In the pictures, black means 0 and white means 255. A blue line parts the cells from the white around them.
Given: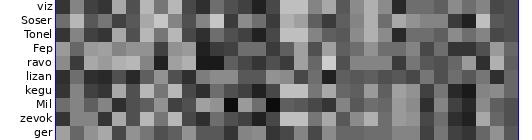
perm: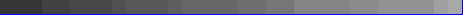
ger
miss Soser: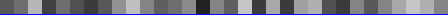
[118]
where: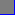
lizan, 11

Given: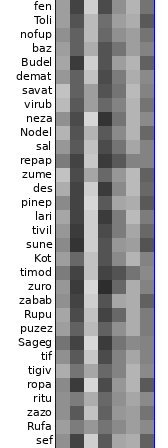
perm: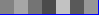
sal
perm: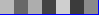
des
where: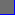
Toli, 4
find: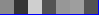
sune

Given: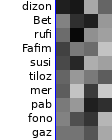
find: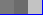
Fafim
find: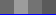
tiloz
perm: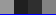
Bet
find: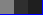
Bet
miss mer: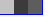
[202]

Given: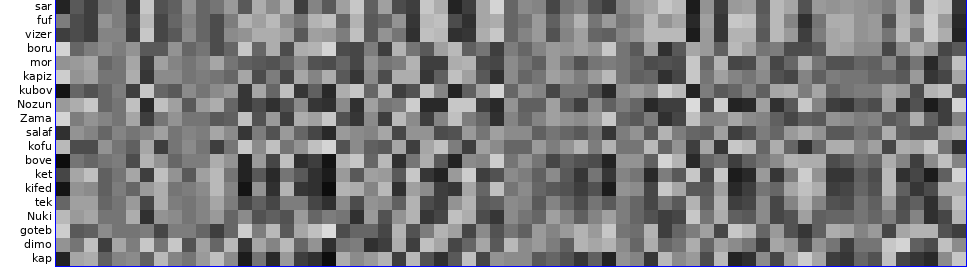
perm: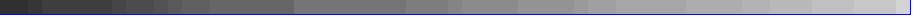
kofu
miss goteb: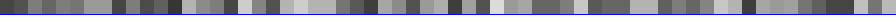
[110]

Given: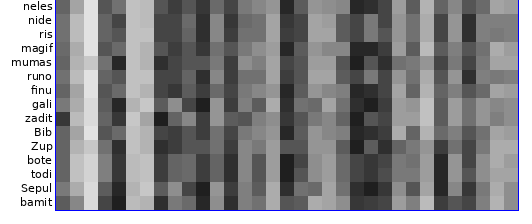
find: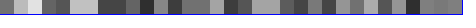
runo
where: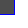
todi, 24

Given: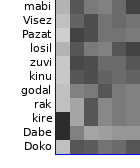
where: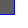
Doko, 3
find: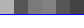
losil
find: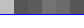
Doko

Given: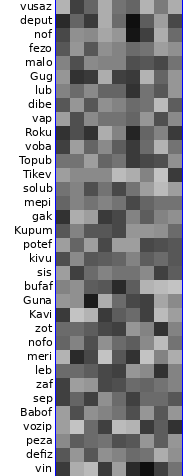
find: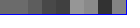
leb
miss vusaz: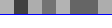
[123]
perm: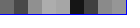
nof
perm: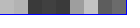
Kavi

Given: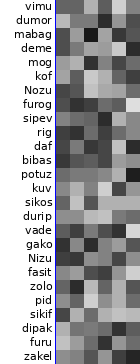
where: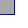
Nozu, 4
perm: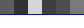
vade
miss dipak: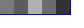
[116]
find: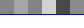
kuv

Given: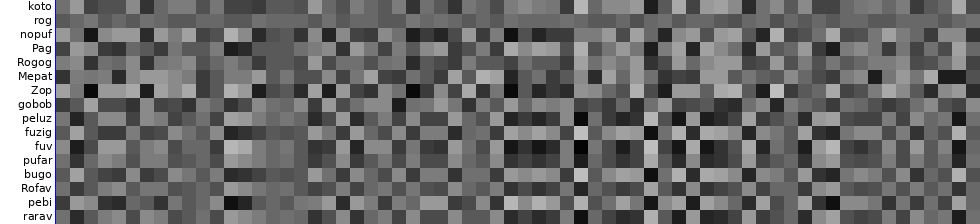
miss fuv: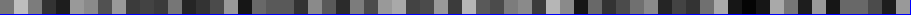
[130]
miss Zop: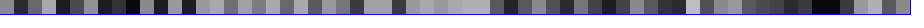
[96]
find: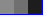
nopuf
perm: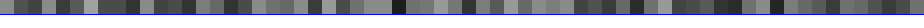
gobob
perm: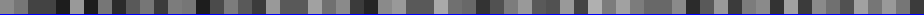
Pag
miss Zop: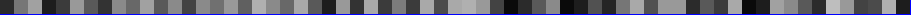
[146]

